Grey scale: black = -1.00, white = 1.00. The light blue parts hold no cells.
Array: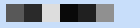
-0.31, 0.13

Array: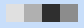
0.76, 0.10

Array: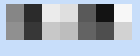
0.05, 0.65

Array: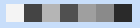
0.91, -0.67

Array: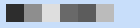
-0.65, 0.47

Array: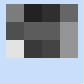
-0.03, 0.17

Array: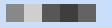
0.07, -0.22

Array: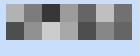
0.40, -0.21

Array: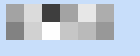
0.28, 0.19

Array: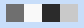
-0.13, 0.58
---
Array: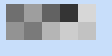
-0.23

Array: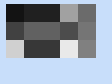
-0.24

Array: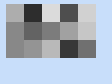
-0.03

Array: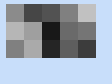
-0.81

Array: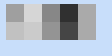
0.06

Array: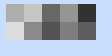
-0.19

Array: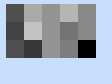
0.15
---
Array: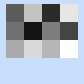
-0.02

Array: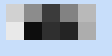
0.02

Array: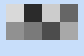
0.60

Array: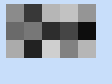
-0.46

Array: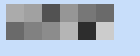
-0.07

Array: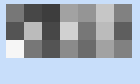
0.47

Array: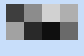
0.64

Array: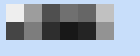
-0.20

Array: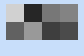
-0.07
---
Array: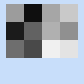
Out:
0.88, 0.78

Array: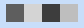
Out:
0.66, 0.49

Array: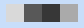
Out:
0.70, 0.33

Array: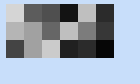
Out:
0.67, 0.59

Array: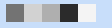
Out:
0.91, 0.65

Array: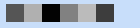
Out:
0.47, 0.38

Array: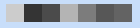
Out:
0.60, 0.41

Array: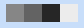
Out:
0.85, 0.05

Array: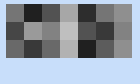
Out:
0.50, 0.40
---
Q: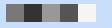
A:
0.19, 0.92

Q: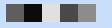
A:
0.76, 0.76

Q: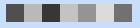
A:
0.53, 0.72

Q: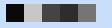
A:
-0.47, 0.56

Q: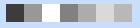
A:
0.01, 0.99

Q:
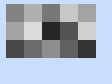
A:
-0.70, 0.72

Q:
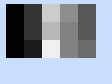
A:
0.44, 0.88

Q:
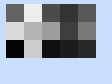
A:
0.23, 0.86
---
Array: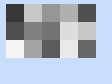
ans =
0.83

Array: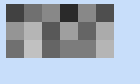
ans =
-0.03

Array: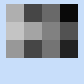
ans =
-0.09

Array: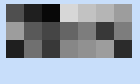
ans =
0.23

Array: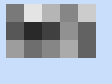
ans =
0.33

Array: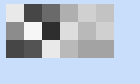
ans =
0.28

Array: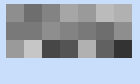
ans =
-0.24

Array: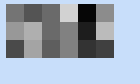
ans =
-0.60
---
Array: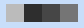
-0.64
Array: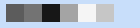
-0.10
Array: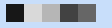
0.70
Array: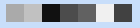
0.51
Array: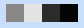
0.79
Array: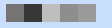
-0.57
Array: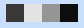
0.78
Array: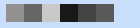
-0.20
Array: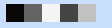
-0.22
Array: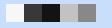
-0.56
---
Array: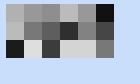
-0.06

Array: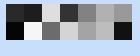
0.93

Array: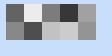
-0.39

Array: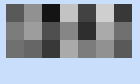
0.23

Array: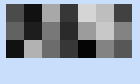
-0.77

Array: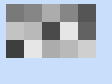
0.45

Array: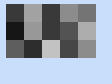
0.19

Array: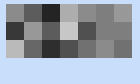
0.19
